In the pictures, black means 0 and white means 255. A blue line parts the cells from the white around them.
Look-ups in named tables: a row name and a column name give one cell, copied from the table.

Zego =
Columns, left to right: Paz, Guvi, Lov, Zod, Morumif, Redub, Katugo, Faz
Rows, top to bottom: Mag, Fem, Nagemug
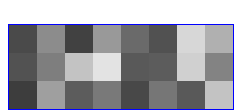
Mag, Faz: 176
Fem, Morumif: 89
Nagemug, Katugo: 89
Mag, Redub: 81
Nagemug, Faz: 195
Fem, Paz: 82
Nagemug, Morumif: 72
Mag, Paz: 74
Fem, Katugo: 208
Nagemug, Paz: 61
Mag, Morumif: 106
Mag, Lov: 65
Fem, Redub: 92
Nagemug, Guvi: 159
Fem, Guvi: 126
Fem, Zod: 227
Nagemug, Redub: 118
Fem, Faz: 131
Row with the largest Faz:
Nagemug

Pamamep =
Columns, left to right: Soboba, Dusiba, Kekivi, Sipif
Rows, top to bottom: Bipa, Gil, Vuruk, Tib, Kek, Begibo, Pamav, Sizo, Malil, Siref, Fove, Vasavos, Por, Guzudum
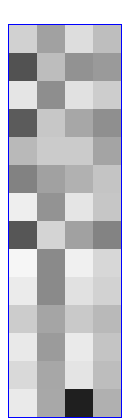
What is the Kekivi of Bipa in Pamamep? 221
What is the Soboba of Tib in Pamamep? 91
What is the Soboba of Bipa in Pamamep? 209
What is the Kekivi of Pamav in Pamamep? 229
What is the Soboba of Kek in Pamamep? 185
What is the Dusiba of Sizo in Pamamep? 212
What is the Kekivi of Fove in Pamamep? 201
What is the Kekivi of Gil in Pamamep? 146
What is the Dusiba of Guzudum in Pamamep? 168
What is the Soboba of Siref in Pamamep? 235
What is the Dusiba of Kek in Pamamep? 203
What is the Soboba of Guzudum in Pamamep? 234
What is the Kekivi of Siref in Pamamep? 225
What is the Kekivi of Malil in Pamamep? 240
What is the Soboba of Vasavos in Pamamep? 233
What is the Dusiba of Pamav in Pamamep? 147
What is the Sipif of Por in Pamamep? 189
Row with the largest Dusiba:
Sizo

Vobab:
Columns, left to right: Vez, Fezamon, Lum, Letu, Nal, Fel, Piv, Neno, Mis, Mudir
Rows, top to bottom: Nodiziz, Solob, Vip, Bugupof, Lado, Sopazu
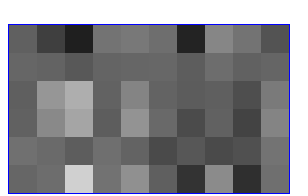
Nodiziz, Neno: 134
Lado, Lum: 93
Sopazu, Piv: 51
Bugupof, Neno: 97
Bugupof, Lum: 165
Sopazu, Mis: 47
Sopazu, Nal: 144
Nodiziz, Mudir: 83
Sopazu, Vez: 102
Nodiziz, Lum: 31
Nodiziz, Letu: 115
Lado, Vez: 112
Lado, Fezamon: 106

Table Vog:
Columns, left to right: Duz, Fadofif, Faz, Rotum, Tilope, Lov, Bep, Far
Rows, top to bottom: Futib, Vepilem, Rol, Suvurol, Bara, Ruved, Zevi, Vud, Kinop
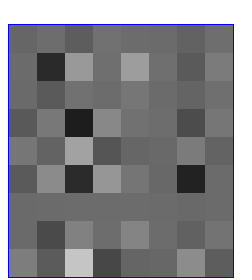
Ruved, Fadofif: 139
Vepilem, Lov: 111
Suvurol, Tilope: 113
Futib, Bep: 98
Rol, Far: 111
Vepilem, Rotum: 111
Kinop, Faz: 197
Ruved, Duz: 90
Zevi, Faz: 108
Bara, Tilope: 102
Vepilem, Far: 123
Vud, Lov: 108
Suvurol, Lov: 109
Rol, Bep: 100
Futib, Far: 110
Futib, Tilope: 108
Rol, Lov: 107
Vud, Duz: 106
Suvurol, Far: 118
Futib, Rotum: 113

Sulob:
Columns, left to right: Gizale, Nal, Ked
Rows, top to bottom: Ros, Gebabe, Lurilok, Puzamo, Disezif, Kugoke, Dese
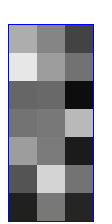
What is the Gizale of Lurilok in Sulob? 102
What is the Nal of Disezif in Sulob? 123
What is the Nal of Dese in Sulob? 120
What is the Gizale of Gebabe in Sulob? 231
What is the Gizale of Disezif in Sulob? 157
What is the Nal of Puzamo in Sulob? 120
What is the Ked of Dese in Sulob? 37
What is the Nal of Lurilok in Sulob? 105
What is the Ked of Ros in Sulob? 67
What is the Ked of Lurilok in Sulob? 13
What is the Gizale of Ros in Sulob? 173
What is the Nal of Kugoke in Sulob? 212
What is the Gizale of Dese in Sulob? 32
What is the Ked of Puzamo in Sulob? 185
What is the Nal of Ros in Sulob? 133
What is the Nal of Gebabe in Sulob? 157

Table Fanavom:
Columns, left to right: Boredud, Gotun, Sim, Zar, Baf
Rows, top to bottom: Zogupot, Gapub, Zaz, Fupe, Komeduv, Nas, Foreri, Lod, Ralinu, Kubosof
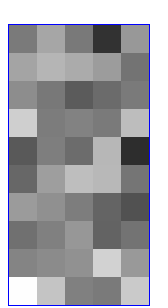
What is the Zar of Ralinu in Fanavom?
210
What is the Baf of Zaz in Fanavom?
122
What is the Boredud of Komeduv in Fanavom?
89
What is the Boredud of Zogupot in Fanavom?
122
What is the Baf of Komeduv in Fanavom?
45
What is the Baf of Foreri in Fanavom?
81
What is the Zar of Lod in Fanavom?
99

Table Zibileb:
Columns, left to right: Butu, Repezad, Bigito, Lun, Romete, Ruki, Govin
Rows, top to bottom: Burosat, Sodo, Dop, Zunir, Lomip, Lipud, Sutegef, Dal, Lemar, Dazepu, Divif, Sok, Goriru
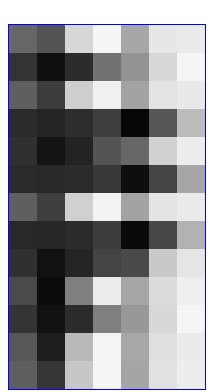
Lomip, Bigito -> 35
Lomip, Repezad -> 20
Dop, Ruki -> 227
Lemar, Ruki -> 201
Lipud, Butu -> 42
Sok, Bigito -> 185
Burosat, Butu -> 102
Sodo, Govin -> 245
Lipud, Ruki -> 68
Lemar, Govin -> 229
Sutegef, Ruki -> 228
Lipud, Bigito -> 43
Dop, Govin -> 233
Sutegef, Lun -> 242
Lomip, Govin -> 237
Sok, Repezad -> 30
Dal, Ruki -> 71

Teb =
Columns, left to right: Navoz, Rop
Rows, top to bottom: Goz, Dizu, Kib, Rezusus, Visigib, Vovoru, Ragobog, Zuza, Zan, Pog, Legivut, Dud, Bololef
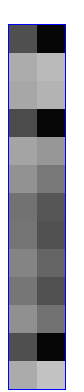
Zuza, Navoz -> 117
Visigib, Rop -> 151
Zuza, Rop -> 81
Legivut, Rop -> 114
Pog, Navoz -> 118
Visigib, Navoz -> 164

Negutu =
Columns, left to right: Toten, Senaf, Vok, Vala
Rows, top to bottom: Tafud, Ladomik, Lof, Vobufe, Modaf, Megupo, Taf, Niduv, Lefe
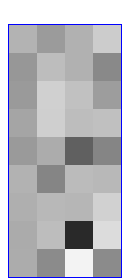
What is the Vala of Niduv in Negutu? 220
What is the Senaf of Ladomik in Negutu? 189
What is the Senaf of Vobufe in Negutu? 207
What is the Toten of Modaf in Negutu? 154
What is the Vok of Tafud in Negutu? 177
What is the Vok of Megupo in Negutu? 187
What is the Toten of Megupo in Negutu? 178
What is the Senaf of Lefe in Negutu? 139
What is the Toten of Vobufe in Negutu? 165
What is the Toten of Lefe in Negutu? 172
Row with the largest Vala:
Niduv

